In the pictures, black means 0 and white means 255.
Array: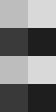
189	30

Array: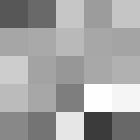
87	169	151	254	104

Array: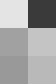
228	196

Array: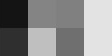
20	191

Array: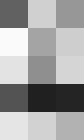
97	164	213

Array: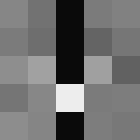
134	110	10	123	120

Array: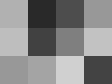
177	65	208
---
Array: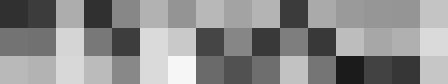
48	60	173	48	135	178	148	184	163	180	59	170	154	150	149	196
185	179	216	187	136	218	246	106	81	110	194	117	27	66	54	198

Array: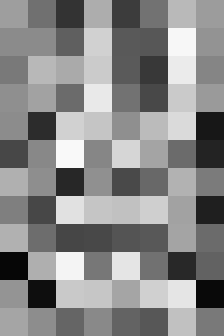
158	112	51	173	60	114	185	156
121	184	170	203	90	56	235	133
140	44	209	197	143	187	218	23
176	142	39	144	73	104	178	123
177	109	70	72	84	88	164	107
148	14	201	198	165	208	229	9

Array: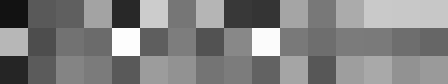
18	89	95	163	40	204	118	181	56	52	165	120	171	201	200	199
37	91	132	123	89	156	146	116	124	98	165	87	158	169	146	154

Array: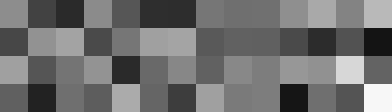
141	66	42	139	86	46	45	118	111	112	143	169	131	185
160	85	116	147	42	105	135	97	136	125	151	145	215	99

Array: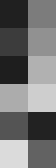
32	124
30	177
84	34

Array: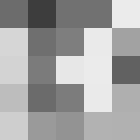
108	61	113	113	235
211	123	231	235	97
206	154	147	178	177

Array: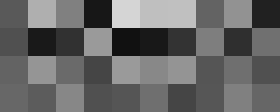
89	175	128	23	213	191	192	99	146	33
99	149	106	69	154	136	148	85	111	80
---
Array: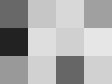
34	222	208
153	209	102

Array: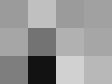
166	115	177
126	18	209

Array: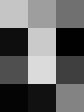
14	202	1
79	219	63

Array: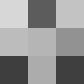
188	181	146
62	172	63

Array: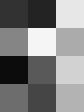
133	245	171
12	89	210

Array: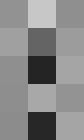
160	100	156
143	36	165

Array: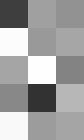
252	153	166
165	254	131

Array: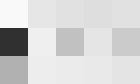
48	239	193
177	237	235

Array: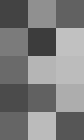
123	60	193
106	181	188
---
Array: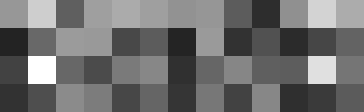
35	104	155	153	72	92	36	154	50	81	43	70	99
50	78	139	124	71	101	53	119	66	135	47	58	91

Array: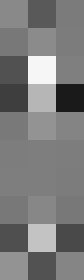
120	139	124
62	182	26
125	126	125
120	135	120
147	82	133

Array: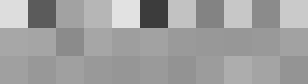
167	165	139	166	158	162	154	152	151	153	162

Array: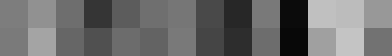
122	164	102	80	108	99	121	69	45	109	8	160	196	114

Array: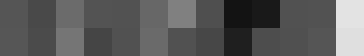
86	75	117	69	81	106	81	71	31	77	80	85	223

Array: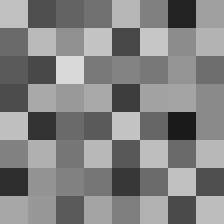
106	186	144	196	71	198	140	179
76	169	153	169	61	163	164	138
130	176	119	185	88	190	106	184
166	152	90	164	126	177	75	189
